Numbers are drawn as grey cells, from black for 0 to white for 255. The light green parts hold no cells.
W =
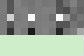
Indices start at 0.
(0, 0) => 122
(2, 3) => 127
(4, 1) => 50
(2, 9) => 150
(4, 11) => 167
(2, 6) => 125
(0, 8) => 82
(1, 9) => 76
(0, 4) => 116
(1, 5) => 124
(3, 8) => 86
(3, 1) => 87
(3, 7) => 125
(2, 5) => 123
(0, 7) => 122
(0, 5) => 124

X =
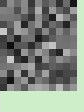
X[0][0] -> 73
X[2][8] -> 180
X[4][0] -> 198
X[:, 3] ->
[139, 135, 85, 37, 149, 113, 88, 150, 35, 151, 52, 151, 92]
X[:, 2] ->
[108, 80, 112, 158, 160, 34, 87, 35, 58, 131, 163, 122, 129]
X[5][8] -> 115
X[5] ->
[59, 96, 34, 113, 116, 27, 63, 94, 115, 110, 115]
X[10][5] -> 91
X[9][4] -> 168
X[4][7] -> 80
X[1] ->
[129, 124, 80, 135, 78, 173, 63, 152, 101, 73, 158]
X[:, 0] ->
[73, 129, 118, 76, 198, 59, 66, 94, 107, 116, 140, 65, 54]
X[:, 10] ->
[22, 158, 85, 118, 133, 115, 119, 138, 101, 93, 73, 109, 148]
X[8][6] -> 145
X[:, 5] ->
[136, 173, 142, 149, 67, 27, 91, 157, 43, 65, 91, 123, 169]
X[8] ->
[107, 201, 58, 35, 115, 43, 145, 100, 142, 119, 101]
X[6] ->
[66, 14, 87, 88, 44, 91, 170, 195, 114, 114, 119]
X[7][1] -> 77
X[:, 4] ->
[56, 78, 53, 113, 111, 116, 44, 98, 115, 168, 149, 57, 158]
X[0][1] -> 140
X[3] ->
[76, 101, 158, 37, 113, 149, 57, 108, 89, 35, 118]
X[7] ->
[94, 77, 35, 150, 98, 157, 131, 65, 36, 174, 138]
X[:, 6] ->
[90, 63, 88, 57, 135, 63, 170, 131, 145, 75, 160, 105, 158]

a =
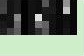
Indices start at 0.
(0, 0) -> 64
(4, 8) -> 9
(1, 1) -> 19
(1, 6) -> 28
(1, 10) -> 7
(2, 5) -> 222
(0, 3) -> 2
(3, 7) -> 17
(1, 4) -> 18
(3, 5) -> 117
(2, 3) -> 2
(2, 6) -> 24
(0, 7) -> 23
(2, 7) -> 17
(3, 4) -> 18
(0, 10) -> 7

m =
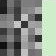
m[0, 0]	36
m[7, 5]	121
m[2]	[117, 132, 65, 195, 106, 49]
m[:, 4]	[126, 140, 106, 163, 130, 108, 139, 111]
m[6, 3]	159
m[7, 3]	192
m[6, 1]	91
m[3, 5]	158
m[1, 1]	100
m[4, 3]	185
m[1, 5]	173
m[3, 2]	197
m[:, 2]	[79, 59, 65, 197, 57, 74, 31, 57]
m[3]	[134, 142, 197, 52, 163, 158]

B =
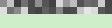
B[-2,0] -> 140
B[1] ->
[222, 113, 137, 213, 75, 68, 96, 77, 133, 72, 76, 197, 229, 219, 88, 74]
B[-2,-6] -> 189
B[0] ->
[140, 196, 62, 112, 75, 145, 85, 67, 215, 151, 189, 83, 108, 101, 203, 70]
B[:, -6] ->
[189, 76]

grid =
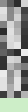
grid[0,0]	141
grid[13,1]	175
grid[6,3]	49
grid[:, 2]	[45, 185, 209, 167, 180, 205, 229, 44, 204, 147, 203, 225, 224, 70]
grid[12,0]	226
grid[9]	[49, 181, 147, 124]
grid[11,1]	152
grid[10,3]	54
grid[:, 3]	[211, 65, 84, 65, 57, 51, 49, 236, 56, 124, 54, 88, 51, 179]
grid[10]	[235, 143, 203, 54]
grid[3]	[130, 214, 167, 65]
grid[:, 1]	[90, 137, 139, 214, 224, 219, 215, 73, 214, 181, 143, 152, 172, 175]
